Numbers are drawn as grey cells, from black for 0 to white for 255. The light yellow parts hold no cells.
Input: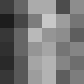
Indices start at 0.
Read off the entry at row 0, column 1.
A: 102
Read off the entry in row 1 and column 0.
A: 29
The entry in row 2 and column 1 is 102
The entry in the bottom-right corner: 125
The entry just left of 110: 133
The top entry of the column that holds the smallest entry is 63
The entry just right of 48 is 102
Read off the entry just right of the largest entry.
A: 157
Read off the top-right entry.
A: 141
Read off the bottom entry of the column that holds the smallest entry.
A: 55
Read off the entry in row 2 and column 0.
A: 55

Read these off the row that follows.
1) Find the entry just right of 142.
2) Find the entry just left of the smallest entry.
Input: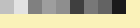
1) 63
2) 99

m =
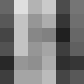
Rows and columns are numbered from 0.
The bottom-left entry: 62
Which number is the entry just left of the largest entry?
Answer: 103
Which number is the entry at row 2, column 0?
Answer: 69
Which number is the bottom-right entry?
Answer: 88
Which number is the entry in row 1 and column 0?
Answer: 88
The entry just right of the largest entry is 179
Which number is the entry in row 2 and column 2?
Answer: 135
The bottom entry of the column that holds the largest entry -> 165
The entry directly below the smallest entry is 62
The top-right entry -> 117

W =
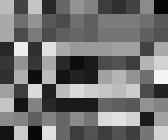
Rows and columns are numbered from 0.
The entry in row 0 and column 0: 188
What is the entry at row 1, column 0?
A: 169
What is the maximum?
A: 243
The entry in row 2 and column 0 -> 169
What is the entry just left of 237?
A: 40
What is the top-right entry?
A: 7
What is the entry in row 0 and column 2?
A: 196
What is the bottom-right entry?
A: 210
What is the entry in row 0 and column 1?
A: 67
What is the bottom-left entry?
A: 19
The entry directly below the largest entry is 34
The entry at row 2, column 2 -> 123
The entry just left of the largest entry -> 111
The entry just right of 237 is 48

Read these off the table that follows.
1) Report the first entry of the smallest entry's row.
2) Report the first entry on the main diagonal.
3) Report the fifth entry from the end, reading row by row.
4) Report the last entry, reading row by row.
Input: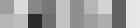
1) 182
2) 158
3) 143
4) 231

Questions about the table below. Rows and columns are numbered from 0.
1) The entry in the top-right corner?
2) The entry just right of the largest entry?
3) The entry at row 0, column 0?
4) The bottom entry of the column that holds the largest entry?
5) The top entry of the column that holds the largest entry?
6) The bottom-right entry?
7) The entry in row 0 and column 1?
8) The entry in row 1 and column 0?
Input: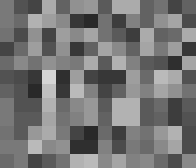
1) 98
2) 47
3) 121
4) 90
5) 171
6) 137
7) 82
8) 121

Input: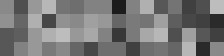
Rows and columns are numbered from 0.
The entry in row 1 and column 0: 145
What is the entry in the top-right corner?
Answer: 189
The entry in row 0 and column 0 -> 137
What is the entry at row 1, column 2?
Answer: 176
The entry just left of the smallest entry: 130
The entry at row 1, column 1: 102
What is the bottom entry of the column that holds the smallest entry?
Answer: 110
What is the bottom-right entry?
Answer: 137
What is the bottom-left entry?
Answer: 87
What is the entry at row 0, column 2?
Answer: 152
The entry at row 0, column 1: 79

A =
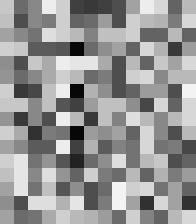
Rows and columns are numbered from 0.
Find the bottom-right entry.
215
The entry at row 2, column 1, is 136
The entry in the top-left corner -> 199
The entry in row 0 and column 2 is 136
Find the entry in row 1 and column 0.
192
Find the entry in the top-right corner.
185
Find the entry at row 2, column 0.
162
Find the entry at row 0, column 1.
107
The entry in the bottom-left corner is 162
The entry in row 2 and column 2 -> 115
